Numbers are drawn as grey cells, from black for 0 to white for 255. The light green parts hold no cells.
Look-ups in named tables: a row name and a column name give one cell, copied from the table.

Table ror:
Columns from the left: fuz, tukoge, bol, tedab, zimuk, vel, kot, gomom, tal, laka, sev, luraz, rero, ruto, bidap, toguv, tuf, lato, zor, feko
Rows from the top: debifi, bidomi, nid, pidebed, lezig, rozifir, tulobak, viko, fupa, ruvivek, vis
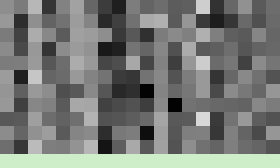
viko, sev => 62
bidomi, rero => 90
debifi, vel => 162
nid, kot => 156
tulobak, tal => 40
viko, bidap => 110
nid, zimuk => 91
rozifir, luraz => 136
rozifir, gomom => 115
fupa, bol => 159
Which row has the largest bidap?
fupa

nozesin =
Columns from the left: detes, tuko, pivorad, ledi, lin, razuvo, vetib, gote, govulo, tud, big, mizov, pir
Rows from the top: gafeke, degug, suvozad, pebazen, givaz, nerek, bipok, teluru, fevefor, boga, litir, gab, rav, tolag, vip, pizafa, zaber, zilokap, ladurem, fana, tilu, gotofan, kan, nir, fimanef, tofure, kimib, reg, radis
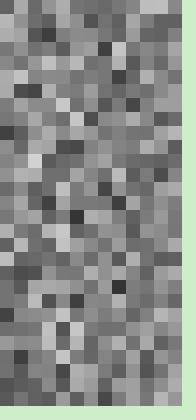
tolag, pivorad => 95
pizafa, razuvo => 53
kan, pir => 164
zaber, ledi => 180
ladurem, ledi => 115
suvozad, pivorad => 85
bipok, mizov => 138
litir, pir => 92
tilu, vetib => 113
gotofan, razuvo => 64
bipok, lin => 128
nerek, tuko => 193

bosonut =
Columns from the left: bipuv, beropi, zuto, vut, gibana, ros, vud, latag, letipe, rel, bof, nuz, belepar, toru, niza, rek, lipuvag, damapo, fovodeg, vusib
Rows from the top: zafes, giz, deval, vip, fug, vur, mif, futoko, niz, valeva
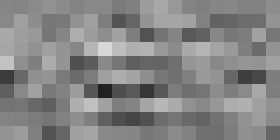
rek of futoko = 151
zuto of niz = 124
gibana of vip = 148
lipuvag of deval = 120
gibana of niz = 129
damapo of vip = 127
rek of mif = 141
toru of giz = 161
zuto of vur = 144
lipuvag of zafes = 135
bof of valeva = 120
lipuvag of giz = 102
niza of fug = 155
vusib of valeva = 102
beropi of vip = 156
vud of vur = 125
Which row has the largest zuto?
mif

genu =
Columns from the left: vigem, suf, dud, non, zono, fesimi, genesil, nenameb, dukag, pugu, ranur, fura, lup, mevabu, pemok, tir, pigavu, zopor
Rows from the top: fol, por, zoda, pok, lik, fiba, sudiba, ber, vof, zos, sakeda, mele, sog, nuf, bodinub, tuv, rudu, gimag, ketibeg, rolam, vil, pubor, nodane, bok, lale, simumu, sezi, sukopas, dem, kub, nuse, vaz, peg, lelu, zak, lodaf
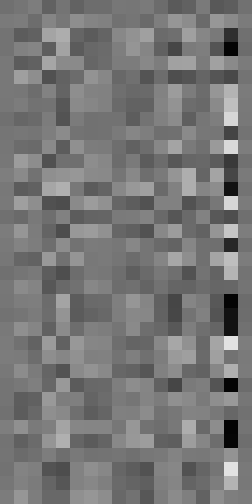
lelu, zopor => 121
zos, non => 126
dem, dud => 97
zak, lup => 133
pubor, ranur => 133
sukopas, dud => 127
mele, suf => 156
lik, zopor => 123
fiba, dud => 142
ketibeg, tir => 165
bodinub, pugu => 93
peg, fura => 121
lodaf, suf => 150
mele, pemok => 104
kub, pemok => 130
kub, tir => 120
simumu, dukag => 115
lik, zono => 138

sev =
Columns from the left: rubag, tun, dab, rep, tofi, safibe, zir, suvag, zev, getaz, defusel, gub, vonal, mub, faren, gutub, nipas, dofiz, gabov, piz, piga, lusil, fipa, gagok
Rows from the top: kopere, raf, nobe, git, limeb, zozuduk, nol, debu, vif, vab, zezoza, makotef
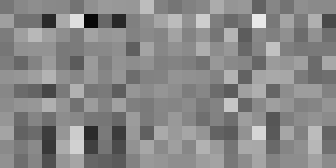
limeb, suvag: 127
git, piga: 127
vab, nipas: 92
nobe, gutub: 117
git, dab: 147
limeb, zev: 147
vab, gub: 170

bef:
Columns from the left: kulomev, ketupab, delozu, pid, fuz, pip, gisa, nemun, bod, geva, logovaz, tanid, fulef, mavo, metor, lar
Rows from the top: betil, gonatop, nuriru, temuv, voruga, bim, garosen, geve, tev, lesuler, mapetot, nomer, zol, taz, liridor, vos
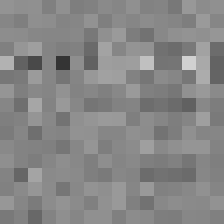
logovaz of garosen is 128
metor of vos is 134
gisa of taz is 147
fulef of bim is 134
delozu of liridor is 123
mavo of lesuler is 144
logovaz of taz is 153
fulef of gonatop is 133
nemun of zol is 122
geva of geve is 132
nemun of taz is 143
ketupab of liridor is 134
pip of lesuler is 146
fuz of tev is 115
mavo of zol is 107
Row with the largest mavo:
voruga

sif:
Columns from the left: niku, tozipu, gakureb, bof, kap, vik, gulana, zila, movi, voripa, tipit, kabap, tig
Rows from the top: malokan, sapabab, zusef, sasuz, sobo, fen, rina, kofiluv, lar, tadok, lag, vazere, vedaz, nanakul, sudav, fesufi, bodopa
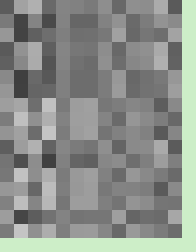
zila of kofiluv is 119
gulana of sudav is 157
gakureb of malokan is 176
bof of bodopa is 173
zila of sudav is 127
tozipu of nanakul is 156
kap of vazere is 129
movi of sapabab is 146
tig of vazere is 127
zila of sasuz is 141
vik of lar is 158
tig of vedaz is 106
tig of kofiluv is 137
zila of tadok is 116
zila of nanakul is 120
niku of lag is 94
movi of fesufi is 159
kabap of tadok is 89

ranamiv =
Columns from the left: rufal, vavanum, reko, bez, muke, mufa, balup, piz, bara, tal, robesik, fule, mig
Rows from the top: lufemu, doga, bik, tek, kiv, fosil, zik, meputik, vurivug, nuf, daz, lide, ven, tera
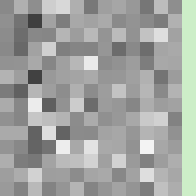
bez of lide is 163
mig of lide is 174
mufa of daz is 168
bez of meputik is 95
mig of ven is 167
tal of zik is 156
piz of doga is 170
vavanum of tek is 104
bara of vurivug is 152
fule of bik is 222
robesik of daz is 243
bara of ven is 135
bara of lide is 210
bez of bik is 134
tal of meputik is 134
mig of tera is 173
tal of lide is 154
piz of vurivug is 144
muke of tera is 149
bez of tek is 208

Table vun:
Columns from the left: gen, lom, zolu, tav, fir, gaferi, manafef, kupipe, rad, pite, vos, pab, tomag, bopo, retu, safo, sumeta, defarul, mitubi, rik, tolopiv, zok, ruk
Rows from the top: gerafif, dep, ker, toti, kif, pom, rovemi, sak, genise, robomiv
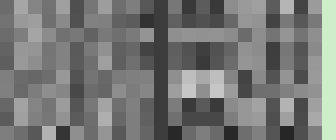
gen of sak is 103
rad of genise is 103
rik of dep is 67
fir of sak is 156
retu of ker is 145
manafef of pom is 116
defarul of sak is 150
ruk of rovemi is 146
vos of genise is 97
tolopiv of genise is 160
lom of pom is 107
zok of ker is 116
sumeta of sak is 139
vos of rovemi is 134
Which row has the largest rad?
rovemi

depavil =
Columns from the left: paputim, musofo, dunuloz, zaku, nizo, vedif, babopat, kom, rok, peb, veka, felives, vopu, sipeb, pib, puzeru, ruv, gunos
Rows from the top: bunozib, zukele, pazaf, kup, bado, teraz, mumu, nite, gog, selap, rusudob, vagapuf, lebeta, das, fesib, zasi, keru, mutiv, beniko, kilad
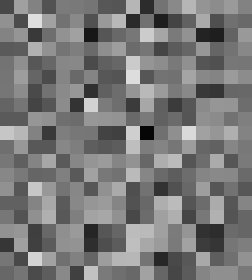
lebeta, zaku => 103
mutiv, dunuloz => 64
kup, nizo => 116
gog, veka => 122
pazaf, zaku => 110
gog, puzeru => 139
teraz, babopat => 132
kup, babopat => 106
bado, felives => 141
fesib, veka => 104
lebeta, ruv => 136
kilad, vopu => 70
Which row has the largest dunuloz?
zukele

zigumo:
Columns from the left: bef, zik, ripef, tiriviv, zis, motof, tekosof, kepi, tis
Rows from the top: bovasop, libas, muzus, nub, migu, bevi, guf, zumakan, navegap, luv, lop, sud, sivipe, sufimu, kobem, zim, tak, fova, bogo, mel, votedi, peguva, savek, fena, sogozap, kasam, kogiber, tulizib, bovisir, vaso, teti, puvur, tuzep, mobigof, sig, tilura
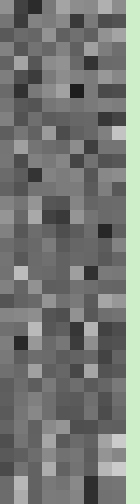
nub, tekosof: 160
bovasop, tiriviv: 121
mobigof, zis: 98
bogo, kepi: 89
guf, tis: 77
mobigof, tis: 204
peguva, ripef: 105

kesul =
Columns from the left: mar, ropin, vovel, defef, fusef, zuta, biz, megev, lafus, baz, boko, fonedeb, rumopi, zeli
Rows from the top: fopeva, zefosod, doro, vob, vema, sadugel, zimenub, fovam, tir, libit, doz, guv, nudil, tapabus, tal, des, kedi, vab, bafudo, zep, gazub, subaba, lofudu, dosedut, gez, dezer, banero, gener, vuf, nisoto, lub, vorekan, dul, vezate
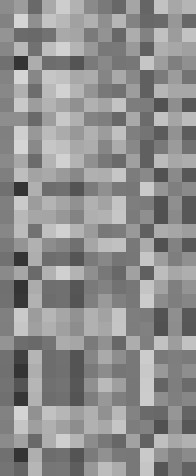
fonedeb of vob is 175
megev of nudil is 174
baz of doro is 173
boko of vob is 96
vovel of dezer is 181
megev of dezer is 170
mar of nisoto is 130
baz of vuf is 119
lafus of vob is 121
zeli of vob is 160
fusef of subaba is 112
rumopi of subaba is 126
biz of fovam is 177
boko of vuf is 204
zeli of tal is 87
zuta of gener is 87
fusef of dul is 112

